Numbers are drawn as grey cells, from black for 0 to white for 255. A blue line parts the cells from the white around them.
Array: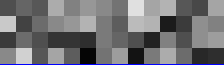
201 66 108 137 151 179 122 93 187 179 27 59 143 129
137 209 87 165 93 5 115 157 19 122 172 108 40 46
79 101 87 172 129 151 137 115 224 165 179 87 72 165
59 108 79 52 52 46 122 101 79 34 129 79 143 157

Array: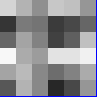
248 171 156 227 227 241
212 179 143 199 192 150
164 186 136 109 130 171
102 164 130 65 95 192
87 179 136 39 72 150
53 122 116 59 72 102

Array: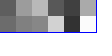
108 128 135 210 50 251
94 156 185 88 64 170

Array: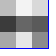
189 243 217
167 230 140
59 102 90

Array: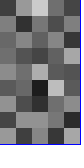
153 63 134 55 167
146 77 49 111 140
140 111 174 90 83
127 49 119 77 127
111 83 69 97 167
104 134 97 134 55
90 104 29 189 90
69 146 146 119 43
63 153 203 111 69

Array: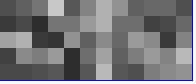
162 177 58 51 146 96 138 103 154 138 58 131
80 96 117 199 88 131 177 146 96 103 103 80
72 72 80 88 45 88 185 88 80 125 138 146
65 138 125 154 45 110 162 96 125 154 131 185
58 72 45 117 117 154 177 110 110 65 72 103

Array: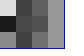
220 65 95 153
137 65 111 153
25 73 81 153

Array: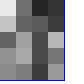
233 111 37 51
197 98 90 59
146 168 74 118
139 124 59 154
98 161 74 183
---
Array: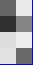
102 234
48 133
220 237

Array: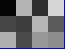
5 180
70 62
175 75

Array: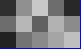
47 145
108 184
33 115

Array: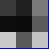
58 32
13 11
201 89

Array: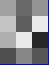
161 106
196 94
175 234

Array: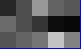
39 77
107 77
84 100

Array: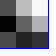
78 189
3 98
75 35

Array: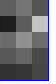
95 117
30 92
107 144

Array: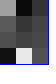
160 10
90 54
78 66
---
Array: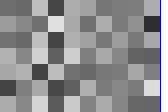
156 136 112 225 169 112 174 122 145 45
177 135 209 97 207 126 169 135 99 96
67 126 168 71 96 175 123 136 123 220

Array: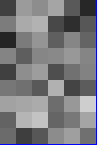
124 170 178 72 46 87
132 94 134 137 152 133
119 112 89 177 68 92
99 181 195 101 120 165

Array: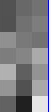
81 113 125
125 133 170
149 81 169

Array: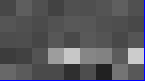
85 80 75 82 88 87 80 78 72
60 65 83 157 199 134 130 92 204

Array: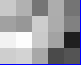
161 151 205 172 129
206 211 168 74 84

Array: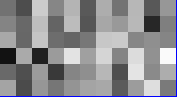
132 104 190 100 188 85 167 153 184 39 127
18 170 32 155 227 160 213 132 220 145 250
164 75 150 118 148 164 168 91 156 222 122

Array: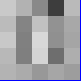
187 132 193 146 168
184 127 212 110 174

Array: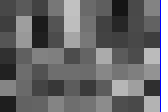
62 158 27 84 190 114 65 38 74 98
48 96 130 127 76 100 171 91 76 187
133 106 68 55 92 58 92 182 159 47
